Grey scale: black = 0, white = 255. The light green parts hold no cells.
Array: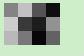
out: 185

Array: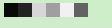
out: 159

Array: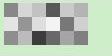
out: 222

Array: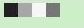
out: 119

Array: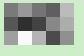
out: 180

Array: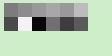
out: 167
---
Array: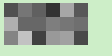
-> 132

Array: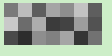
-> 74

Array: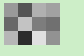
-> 182

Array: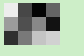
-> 47

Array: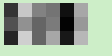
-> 37

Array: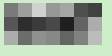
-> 172

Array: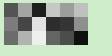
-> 108

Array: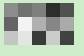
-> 197
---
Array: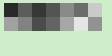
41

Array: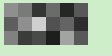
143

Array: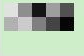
225

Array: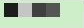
28

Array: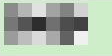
139

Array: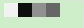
242

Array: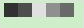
49

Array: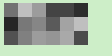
114
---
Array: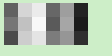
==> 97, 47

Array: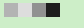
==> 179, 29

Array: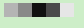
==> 180, 230

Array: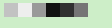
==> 194, 117

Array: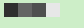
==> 47, 231

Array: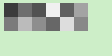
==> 59, 136

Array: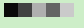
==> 9, 202
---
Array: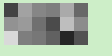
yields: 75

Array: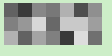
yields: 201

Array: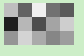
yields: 77

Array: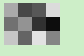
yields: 147

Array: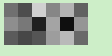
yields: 164

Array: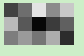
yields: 7
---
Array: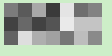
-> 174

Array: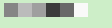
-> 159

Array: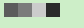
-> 203

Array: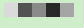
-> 138

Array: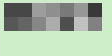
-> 135

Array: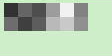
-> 93
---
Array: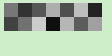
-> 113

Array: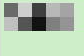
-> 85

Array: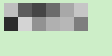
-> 212

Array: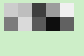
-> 218

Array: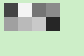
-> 186

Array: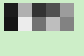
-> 236

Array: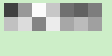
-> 220
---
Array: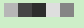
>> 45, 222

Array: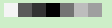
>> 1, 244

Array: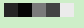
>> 122, 235

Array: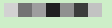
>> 32, 210

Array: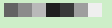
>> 31, 239

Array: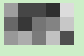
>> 117, 220

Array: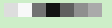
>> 19, 248

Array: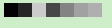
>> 71, 203
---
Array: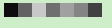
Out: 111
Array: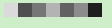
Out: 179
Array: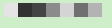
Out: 139
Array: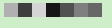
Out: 22
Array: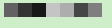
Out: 196
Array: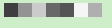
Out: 104
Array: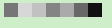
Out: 132
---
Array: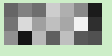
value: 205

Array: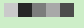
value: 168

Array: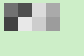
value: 170

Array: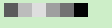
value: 159

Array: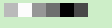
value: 110

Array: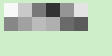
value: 51

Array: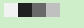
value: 192

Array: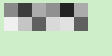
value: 144

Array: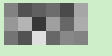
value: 109

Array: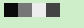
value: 68
